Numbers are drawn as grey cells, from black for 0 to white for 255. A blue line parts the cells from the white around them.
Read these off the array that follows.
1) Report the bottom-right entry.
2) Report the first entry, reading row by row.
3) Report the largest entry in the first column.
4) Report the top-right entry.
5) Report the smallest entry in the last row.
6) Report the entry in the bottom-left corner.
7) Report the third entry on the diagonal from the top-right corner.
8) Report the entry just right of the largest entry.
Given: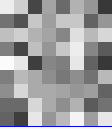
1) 231
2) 237
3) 251
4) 56
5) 62
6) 99
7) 223
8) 231

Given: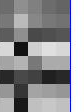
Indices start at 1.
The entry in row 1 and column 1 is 108
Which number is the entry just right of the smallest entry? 207
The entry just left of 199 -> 192
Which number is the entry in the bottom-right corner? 192
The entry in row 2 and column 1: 120
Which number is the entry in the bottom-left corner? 186
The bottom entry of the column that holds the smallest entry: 24
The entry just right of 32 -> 40
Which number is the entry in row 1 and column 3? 128
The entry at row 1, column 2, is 143
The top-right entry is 100
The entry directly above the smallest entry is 143

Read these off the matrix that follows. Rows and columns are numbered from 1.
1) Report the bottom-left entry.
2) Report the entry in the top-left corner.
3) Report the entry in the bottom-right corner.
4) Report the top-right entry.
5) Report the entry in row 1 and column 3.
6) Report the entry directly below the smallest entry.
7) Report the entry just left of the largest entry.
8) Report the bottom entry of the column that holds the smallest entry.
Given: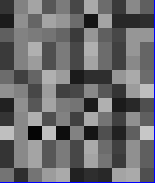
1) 116
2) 52
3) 79
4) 95
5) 164
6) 164
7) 95
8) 116

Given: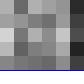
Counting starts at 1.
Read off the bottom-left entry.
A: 134
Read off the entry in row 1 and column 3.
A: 176
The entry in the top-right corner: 42
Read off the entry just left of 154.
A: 112
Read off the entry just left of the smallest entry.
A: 168
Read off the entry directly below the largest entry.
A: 184
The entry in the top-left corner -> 176
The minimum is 35

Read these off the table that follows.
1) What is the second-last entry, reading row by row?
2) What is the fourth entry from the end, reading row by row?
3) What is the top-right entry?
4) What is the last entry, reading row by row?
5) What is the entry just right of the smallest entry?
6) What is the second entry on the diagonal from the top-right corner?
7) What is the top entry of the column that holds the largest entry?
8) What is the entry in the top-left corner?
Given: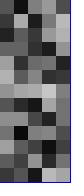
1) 185
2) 84
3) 77
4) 165
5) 127
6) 121
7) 153
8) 84

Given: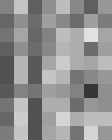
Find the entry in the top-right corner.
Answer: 151
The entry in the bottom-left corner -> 124
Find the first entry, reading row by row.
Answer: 130
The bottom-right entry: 151
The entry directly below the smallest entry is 151
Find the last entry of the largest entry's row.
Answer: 165
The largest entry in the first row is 196
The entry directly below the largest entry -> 108
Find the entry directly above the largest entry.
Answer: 159
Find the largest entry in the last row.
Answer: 212
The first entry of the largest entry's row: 116
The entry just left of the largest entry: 173
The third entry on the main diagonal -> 102
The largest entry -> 225
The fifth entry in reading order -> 189
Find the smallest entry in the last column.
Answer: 124
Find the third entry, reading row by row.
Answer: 95
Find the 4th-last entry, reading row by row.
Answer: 181
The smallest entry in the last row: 81
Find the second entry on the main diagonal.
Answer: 143

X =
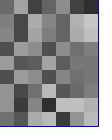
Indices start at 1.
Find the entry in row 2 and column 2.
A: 72
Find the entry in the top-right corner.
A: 47
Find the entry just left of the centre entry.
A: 93
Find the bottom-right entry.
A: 185
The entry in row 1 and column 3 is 65
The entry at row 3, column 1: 133
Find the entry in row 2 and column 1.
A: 126
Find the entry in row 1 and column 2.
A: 163
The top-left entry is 106
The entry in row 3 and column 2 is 72
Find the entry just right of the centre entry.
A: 93
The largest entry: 198
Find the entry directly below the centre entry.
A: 79

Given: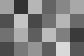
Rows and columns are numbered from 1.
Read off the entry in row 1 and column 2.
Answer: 50
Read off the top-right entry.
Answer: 168
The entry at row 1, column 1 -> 162
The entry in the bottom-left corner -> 72
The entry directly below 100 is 113
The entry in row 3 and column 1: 113
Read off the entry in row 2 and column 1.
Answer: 79

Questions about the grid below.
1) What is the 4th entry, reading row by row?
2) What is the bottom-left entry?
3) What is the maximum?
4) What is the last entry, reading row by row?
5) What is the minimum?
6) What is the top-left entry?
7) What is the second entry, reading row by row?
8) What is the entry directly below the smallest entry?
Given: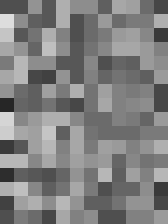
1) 87
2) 79
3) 221
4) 154
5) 38
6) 79
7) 79
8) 213
